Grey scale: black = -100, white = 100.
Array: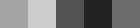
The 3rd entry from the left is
-36
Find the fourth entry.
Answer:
-73
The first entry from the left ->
29

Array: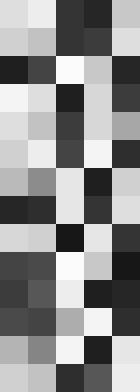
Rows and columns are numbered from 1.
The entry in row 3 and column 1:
-76
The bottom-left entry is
63
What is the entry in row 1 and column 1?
74
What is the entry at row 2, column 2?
52
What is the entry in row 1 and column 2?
86
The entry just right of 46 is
10
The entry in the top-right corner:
57
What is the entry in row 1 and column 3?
-59
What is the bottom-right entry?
86
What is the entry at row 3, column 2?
-47
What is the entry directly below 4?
52
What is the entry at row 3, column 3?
97

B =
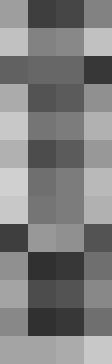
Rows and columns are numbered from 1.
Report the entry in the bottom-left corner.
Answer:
29
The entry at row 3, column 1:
-24
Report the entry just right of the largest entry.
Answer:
-13
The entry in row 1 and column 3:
-45
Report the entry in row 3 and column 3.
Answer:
-19
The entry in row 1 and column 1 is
24
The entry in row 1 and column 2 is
-51
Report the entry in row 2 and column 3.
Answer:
7
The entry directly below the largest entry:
57
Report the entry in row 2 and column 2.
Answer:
2
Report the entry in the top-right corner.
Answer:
2
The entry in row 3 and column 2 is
-19
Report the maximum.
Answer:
63

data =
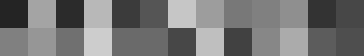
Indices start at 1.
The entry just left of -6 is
23
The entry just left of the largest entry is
-12
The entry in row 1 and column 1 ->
-72
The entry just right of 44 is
-54
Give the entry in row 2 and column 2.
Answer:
18
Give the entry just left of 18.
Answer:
0
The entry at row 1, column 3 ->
-66
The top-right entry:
-44

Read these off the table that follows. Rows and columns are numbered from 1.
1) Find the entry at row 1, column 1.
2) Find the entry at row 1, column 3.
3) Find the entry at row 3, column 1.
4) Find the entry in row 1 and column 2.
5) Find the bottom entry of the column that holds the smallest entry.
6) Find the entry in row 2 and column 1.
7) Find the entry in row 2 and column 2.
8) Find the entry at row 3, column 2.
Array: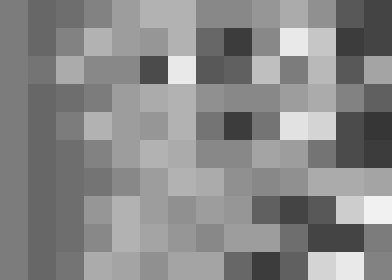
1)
-3
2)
-14
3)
-3
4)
-19
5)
2
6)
-3
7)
-19
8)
-9

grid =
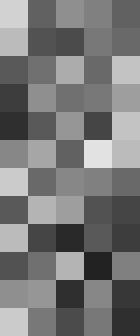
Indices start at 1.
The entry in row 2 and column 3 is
-41
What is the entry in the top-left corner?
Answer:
65
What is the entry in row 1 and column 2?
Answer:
-24
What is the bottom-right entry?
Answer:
-63
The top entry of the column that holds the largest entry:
0
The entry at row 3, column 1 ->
-30
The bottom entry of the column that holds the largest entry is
-6
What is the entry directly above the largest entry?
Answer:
-46
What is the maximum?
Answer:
77
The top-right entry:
-24
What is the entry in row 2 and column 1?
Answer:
47
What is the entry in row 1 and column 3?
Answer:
12
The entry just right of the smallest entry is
0
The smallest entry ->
-73
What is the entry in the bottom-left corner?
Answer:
59
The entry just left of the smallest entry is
41
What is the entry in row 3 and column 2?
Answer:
-12
